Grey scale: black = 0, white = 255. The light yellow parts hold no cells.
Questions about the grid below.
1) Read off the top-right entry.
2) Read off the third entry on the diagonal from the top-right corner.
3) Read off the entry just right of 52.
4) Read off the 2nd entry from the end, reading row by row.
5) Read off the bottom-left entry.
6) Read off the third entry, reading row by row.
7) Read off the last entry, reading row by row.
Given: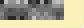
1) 176
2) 103
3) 77
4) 89
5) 116
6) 148
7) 116

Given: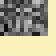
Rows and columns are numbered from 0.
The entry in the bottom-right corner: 136
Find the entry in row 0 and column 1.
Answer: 42
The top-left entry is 179
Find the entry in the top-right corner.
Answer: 98
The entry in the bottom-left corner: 27
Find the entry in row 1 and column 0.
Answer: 124
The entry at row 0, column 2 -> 98
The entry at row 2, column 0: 56
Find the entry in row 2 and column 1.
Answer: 56

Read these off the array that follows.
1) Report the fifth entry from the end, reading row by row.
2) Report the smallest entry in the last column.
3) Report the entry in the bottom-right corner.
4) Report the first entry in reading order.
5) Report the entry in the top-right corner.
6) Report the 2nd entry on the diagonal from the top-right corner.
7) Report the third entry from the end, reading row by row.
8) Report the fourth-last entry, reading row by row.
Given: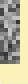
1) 95
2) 54
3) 141
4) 126
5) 141
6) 168
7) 111
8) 95

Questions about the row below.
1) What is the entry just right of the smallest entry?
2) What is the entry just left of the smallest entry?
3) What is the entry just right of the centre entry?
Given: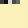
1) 215
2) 61
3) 76
